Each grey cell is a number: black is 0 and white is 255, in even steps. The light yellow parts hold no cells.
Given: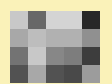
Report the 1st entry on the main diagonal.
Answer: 200
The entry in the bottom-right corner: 156
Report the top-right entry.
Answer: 40
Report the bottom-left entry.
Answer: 82
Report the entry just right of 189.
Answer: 177

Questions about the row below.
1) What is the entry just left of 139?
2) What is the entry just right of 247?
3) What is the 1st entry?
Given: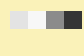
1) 247
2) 139
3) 227

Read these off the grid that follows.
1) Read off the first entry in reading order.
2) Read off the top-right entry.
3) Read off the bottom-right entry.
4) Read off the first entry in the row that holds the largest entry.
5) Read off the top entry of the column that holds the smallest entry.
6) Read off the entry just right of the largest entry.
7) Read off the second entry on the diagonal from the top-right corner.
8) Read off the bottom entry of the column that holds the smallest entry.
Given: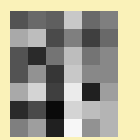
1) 83
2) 127
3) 180
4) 127
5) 95
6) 146
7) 63
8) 32

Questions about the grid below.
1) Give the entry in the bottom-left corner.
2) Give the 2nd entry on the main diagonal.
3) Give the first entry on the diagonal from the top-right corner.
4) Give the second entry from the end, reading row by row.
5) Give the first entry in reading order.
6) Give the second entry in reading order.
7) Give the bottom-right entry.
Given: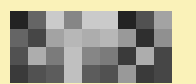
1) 58
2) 70
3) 163
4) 58
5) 35
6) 101
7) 70

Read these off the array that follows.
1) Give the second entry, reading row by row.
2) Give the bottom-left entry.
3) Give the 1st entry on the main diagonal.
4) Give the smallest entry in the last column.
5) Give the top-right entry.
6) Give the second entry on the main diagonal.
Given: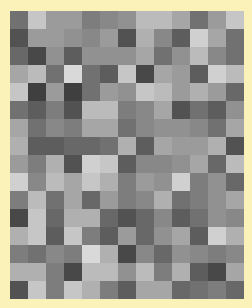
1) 198
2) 82
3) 113
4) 82
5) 198
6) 155

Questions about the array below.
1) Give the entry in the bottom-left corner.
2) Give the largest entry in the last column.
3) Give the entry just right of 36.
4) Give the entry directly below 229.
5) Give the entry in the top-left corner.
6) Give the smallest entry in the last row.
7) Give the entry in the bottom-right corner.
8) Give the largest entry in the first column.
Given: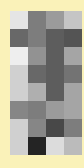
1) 208
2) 197
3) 220
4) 104
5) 229
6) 36
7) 187
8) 238

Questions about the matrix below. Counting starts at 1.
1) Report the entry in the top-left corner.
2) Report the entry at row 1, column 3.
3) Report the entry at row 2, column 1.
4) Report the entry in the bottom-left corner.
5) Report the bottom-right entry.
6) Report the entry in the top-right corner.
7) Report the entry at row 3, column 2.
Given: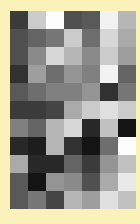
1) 59
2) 253
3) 80
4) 89
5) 193
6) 182
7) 138

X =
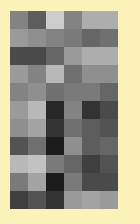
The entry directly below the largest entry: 131
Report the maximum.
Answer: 205
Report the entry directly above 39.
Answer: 112
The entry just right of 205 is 131
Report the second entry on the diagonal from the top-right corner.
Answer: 102
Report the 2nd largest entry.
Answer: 194
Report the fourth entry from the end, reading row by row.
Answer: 51
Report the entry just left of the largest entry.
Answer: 93
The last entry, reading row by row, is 154
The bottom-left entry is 63
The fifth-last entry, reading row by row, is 83
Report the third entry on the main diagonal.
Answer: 102
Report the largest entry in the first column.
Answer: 184
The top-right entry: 173
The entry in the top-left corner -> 131
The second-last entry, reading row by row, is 163

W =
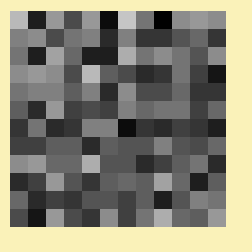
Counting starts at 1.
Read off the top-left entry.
185
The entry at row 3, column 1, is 116
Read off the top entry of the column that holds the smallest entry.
1
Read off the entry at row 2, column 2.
140
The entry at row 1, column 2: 30
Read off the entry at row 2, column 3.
75
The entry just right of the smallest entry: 140
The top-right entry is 140
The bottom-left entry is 75
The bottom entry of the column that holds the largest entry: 64
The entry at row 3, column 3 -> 162
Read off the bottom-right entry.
152
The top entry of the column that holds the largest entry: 197
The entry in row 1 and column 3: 152
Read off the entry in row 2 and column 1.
128
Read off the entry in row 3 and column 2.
30

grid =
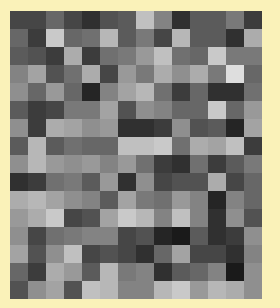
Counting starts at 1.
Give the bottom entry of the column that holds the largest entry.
172
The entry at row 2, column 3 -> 201
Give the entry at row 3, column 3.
60
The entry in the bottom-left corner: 82
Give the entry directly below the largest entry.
48
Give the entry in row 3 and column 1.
91
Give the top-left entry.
70
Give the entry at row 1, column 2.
70
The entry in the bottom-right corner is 143
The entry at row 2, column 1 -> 103
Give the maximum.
222
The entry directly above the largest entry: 121
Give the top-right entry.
60
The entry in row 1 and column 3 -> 103
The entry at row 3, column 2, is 82
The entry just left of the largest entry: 121

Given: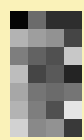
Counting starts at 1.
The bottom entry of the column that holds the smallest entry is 210
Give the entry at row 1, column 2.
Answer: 107
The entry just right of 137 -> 146
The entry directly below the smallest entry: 179
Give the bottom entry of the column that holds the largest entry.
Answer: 57
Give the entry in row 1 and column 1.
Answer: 5
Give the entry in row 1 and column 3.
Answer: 46
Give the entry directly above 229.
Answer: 117
